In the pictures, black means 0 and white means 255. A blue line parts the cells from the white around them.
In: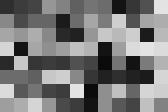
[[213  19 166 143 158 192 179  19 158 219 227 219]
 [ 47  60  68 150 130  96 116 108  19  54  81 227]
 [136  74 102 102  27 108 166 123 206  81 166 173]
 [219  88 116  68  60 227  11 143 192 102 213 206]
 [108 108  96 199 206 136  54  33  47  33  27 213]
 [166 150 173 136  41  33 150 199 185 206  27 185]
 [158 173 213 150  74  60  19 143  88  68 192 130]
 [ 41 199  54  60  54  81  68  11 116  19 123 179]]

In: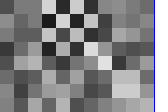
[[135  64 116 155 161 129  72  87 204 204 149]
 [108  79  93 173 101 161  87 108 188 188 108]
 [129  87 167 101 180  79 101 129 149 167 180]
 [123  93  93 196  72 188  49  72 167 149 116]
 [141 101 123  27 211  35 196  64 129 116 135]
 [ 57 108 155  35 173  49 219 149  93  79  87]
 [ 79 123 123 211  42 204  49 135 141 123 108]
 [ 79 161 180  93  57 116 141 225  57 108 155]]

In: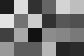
[[154  93  93 182  36  43]
 [227 114 204  49  87  80]
 [ 64 168  17 140 134 121]
 [ 29 220  49 101 212 190]]

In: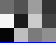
[[245  26 204  66]
 [109  82 157  51]
 [  5 190 123 144]]

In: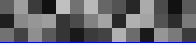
[[114  67 143  90  53  25  59  67 177 108  25 150 122  59]
 [ 31 137 150 158  53  75 130 164  39 177 164  83  45 122]
 [ 96 158  59  17 192 114 185 102  83  39 171  75  17  90]]

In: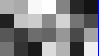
[[116  51  25 219 178  32 240]
 [ 87  59 109 101 151  73 164]
 [178 170 248 254 131  38  19]
 [ 32 196 204 138 212 116  73]]
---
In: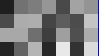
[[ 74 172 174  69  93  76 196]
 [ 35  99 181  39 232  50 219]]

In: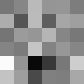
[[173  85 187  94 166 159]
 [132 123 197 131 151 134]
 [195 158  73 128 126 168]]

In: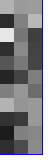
[[ 45 129 184]
 [ 47 137  67]
 [ 37  68 126]
 [179 148 153]
 [ 27 128 135]]

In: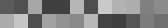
[[171 197  78 162 147 138 184  68  63  85 124 111]]

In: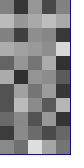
[[187 152 169 190 169]
 [172 161 153 142 215]
 [171  48 148 141  91]
 [ 82 187 139  89 181]
 [ 60 138 108  74 103]]

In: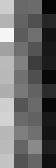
[[179  99  80  38]
 [161 111  84  24]
 [185 113  79   8]
 [207  85 106   8]
 [183 126 112  19]
 [196  82 102  16]]
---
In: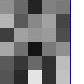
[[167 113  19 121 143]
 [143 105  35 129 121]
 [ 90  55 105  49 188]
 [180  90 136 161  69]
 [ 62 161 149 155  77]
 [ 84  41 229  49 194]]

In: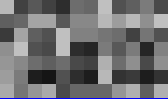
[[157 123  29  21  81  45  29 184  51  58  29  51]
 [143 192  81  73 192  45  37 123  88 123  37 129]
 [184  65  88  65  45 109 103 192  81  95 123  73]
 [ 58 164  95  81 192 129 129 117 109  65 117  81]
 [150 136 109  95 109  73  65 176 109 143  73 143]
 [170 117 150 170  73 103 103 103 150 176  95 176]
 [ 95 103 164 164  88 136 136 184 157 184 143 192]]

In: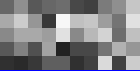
[[ 48  42  56  95  95  48  64 218  64 204]
 [ 88 129  80 163  34  72  72 116 177 150]
 [103 143  88 103 109  72  64 123 143 198]
 [169 204 150  56 247 192 198 157 116 225]
 [137 169 169 157 225 137 184 211 109 192]]

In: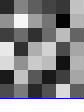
[[ 76 123  40  82 218  94]
 [ 62 108  48 108 188 100]
 [ 26 194  88  26  62 166]
 [ 40 131  94  68  55 194]
 [145 246 159 116   4 180]
 [232  48 174 210  76 166]
 [218 145 202 188  18 180]]

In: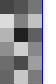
[[180  32  95]
 [ 69  82 117]
 [101 199 123]
 [143 206 136]
 [109  75 158]
 [219 129 193]]

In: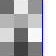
[[134  63 120]
 [107 234 147]
 [182 167 204]
 [220  99 248]]

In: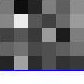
[[120  14  36 126  94 141]
 [ 36 161  44  80  50  57]
 [ 65  86  57 155  28 126]
 [100 114  73  80  94 114]
 [134 235  86  65 106 155]]

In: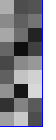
[[167 110  35]
 [102  14  64]
 [159 201  77]
 [174  77  83]
 [ 49 131  90]
 [138  96 116]
 [ 71 138 152]
 [ 96 195 209]
 [145  22 216]]
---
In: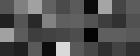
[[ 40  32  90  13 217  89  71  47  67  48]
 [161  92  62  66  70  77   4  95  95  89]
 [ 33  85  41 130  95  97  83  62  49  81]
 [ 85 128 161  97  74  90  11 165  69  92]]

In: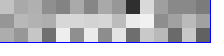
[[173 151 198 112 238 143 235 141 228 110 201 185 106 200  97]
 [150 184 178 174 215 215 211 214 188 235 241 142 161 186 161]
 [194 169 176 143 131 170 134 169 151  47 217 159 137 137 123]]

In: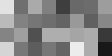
[[213 120  93 119 100 236 172  24]
 [132 159  80 174 174 165 172  57]
 [186 130 118 110 100 153  96 135]
 [226 111 170 128  62 105 108 157]]

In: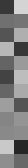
[[142 104]
 [201  38]
 [137 140]
 [133 148]
 [158  84]
 [102 170]
 [ 67 189]
 [100 154]
 [184  55]
 [ 84 175]
 [112 116]
 [ 56 212]]

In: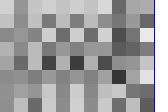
[[143 189 106 202 140 208 140 201 110 190  93]
 [145 160 149 199 136 204 136 190 199 118 109]
 [139 144 126 153 130 149 129 160  54 163 225]
 [164 106 187  68 177  60 176  76 142 149 196]
 [178 138 186 121 151 129 152 150  91 100 125]
 [137 150 132 206 109 206 109 209  77 116 233]
 [193 141 192 121 188 125 187 141 119 153 103]
 [209 149 197 207 195 206 195 216 105 167 172]]

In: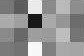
[[122 115 247 128 168 165]
 [138 104 158 154 189 116]
 [171 159  24 169 149 108]
 [118  93 234 138 186 141]]
